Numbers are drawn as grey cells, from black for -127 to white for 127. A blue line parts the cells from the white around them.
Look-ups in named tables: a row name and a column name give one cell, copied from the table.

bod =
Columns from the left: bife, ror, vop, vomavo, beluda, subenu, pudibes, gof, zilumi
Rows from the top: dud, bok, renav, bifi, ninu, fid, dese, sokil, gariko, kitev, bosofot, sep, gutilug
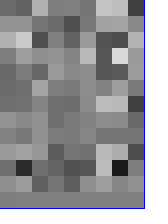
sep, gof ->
7
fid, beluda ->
-5
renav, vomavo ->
1
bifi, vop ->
14
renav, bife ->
48
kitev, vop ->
24
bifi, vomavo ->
19
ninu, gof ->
-38
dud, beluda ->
1
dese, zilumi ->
-62
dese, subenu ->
10
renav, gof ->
-51
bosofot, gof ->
-100
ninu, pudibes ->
-42
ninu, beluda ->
9

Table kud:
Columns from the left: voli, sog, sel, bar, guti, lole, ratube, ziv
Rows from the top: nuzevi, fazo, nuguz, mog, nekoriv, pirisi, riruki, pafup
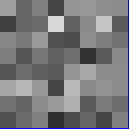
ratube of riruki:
-4
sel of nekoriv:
-32
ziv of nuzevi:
13
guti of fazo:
-29
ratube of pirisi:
20
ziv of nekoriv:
12
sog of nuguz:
-6
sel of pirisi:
23
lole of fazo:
9

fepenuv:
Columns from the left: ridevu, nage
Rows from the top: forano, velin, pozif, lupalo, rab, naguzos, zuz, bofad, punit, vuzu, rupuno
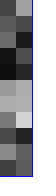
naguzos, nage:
44
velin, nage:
-53
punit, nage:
-92
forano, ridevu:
-58
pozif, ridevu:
-20
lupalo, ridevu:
-108
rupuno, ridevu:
-63
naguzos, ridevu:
27
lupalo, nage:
-48
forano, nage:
34
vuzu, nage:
-33
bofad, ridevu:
-5
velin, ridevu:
-36
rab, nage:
-90
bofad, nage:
83
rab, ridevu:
-112
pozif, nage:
-101
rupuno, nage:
-34
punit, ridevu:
-54
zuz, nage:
47

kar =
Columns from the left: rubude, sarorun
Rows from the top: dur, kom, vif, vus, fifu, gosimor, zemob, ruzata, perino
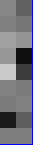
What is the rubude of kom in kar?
0
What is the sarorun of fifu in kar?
-67
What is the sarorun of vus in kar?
-112
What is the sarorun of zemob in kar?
1
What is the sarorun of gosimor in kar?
-4
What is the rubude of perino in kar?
-1
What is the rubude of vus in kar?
23
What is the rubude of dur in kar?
7
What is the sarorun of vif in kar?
20
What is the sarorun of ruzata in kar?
-33
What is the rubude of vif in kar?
33
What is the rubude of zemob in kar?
-4
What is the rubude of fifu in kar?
74
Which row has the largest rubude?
fifu

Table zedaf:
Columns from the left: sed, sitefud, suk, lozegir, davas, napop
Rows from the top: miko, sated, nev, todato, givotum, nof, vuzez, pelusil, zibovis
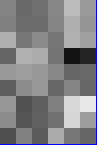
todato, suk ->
44
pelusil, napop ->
29
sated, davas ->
47
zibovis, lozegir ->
43
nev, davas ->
49
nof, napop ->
-24
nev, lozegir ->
-9
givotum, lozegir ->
8
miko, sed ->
4
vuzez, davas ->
88
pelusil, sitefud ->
-42
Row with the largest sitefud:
todato

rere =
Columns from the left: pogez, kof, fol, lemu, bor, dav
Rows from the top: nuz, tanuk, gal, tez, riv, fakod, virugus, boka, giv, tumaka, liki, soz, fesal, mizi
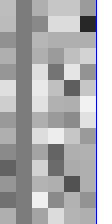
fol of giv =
93
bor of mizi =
52
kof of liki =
-3
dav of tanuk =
-88
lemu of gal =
47
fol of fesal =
112
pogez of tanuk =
59
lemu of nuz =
70
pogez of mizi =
47
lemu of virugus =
49
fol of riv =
95
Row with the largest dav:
virugus

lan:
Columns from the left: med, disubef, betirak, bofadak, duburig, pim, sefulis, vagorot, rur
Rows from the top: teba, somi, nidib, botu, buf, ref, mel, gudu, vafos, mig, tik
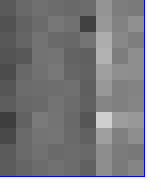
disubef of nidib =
-26
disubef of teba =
-22
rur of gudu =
24
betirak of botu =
-12
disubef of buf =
-23
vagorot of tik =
-5
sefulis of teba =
20

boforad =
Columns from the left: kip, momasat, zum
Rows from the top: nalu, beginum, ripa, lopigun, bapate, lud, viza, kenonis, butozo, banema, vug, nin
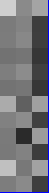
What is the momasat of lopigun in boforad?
-10
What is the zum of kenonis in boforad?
-63
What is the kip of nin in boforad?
-2
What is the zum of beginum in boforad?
-66
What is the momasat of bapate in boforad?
12
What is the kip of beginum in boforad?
-4
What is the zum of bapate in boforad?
-63
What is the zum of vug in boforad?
34

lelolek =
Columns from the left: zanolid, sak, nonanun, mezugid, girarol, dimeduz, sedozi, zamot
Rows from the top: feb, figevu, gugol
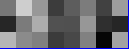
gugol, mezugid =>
-68
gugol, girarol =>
-55
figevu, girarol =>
-47
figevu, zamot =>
-89
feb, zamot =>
29
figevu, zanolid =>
-89
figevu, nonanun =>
45
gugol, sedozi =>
-121
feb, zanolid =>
-8
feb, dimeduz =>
-3
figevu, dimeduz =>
23
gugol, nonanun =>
0
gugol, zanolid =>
54
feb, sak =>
78
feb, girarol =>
-34
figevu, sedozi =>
-80
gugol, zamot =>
35

